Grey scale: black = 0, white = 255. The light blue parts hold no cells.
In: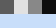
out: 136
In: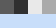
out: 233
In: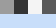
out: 244
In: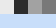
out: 162
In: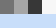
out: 55
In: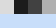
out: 65
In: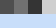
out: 52
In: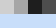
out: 30
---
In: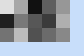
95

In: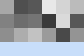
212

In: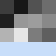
82

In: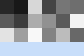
118

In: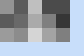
75

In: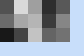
46

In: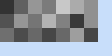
171
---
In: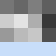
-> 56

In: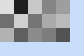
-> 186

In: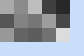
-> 71

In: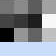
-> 247

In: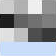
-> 126

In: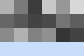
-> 94

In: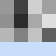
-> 223
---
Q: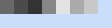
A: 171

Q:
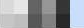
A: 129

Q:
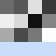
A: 120

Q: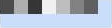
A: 130

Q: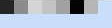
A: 3

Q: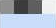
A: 94
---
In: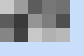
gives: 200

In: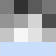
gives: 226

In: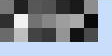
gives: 67

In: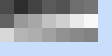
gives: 174

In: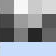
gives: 37

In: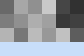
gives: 187

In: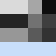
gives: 90

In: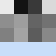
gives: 92

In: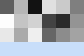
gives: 239
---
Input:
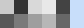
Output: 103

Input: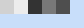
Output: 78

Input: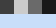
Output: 25

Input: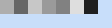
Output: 31

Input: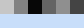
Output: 68

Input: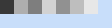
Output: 231
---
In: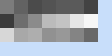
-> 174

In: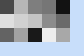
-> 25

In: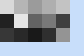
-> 25

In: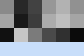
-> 123

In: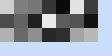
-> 142

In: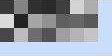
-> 109

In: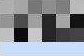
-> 199
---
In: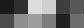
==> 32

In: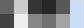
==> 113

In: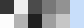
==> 159

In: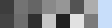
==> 225

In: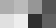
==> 47

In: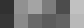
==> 99

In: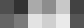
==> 234

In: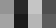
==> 182
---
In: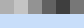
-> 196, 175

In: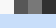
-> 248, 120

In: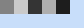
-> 202, 174

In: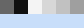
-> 244, 215

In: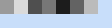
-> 218, 187

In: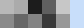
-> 199, 184
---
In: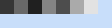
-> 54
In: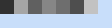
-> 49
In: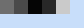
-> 110
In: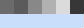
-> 107
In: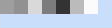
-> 158
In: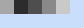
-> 167
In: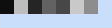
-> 14
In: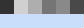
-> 50
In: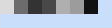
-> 219
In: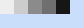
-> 238
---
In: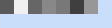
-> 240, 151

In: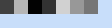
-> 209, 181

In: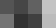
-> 195, 187

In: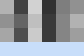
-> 210, 203

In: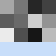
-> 235, 206

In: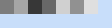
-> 223, 208

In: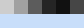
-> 205, 161
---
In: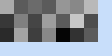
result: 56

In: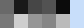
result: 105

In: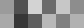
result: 155

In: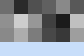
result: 144

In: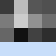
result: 123

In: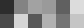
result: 45

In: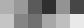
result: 176
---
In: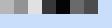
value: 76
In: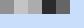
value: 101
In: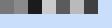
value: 64
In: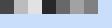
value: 128
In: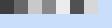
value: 215
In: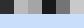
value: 201
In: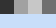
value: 112
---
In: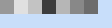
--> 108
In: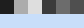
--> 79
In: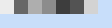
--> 211
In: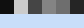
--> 37
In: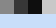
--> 200
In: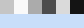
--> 20
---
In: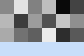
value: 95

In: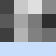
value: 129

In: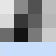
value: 121

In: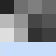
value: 49

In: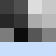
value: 86

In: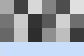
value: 45

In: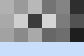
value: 169
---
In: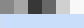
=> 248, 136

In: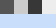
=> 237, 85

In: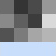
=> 152, 82

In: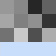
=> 98, 114

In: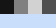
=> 79, 20

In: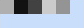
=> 148, 175
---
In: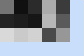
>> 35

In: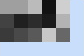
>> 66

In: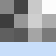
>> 61

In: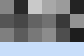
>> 85

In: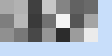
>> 126

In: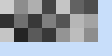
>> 49
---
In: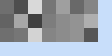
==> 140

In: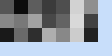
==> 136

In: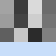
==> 198

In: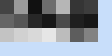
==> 188

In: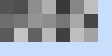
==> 64

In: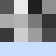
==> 205

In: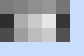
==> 188

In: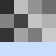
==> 162
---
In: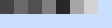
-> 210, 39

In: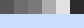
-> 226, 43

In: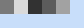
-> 218, 50

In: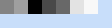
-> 248, 1

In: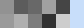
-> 205, 49

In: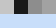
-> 197, 25

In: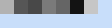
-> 198, 19

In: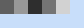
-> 210, 46

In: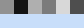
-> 216, 19

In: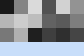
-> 218, 25
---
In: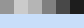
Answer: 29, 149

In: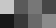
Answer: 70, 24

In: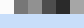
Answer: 166, 251

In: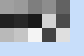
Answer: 98, 185

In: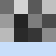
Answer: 192, 186

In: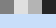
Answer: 37, 127

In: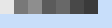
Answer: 58, 231

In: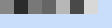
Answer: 216, 134

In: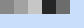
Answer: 108, 135
